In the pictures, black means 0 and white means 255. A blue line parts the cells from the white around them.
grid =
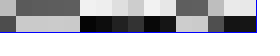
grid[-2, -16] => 189
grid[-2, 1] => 90
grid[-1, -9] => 33
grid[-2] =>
[189, 90, 92, 93, 94, 241, 238, 223, 205, 242, 231, 94, 95, 190, 234, 232]
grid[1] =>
[77, 202, 202, 203, 202, 5, 13, 33, 51, 8, 21, 205, 203, 79, 20, 21]

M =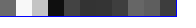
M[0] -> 107
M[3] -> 15
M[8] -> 102
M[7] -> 62

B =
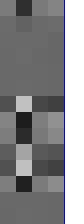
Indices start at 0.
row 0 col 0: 123
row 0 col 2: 122
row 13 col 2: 105
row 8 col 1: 43
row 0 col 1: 47
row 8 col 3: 136
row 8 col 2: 121
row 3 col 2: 104
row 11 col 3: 140
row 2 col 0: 106
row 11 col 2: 123
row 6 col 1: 193
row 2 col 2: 106
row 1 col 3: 108
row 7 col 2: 126
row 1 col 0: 107
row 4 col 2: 105
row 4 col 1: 105

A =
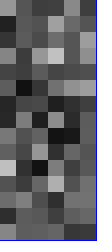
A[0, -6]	151
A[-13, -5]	91
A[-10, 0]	93
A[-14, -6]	33
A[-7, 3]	19
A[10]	[191, 49, 18, 125, 63, 88]
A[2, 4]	85
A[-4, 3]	175
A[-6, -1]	84
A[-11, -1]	79
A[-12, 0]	133
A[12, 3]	47
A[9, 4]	102
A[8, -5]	81
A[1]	[33, 88, 82, 160, 105, 84]
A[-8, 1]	125
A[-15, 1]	85
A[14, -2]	55
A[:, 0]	[151, 33, 53, 133, 68, 93, 38, 40, 120, 96, 191, 82, 108, 46, 134]
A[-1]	[134, 93, 95, 101, 55, 58]
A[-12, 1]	60
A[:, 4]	[137, 105, 85, 85, 75, 145, 48, 43, 24, 102, 63, 81, 114, 94, 55]
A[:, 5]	[62, 84, 157, 143, 79, 157, 63, 92, 93, 84, 88, 112, 114, 103, 58]
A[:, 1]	[85, 88, 91, 60, 62, 17, 70, 125, 81, 71, 49, 60, 127, 92, 93]
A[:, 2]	[62, 82, 75, 151, 91, 54, 73, 31, 98, 150, 18, 103, 78, 88, 95]

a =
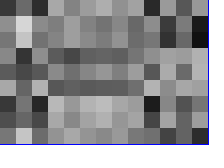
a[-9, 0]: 56
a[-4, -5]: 111
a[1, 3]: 126
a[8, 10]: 67
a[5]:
[168, 101, 177, 87, 96, 90, 93, 94, 111, 179, 140, 167, 160]
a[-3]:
[56, 117, 39, 184, 152, 179, 188, 167, 156, 28, 135, 82, 117]
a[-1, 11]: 99
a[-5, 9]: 87
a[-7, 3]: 132
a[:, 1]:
[106, 214, 196, 52, 72, 101, 117, 102, 197]
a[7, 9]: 69
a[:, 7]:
[145, 135, 146, 95, 127, 94, 167, 150, 153]
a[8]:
[119, 197, 108, 147, 168, 148, 137, 153, 120, 112, 67, 99, 44]
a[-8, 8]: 104
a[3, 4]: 71
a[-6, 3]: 91
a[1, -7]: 115
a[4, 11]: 106
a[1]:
[143, 214, 139, 126, 158, 130, 115, 135, 104, 141, 59, 123, 26]
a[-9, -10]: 168
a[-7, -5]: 108
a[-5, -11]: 88
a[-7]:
[118, 196, 114, 132, 158, 138, 124, 146, 108, 119, 50, 104, 17]
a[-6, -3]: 161
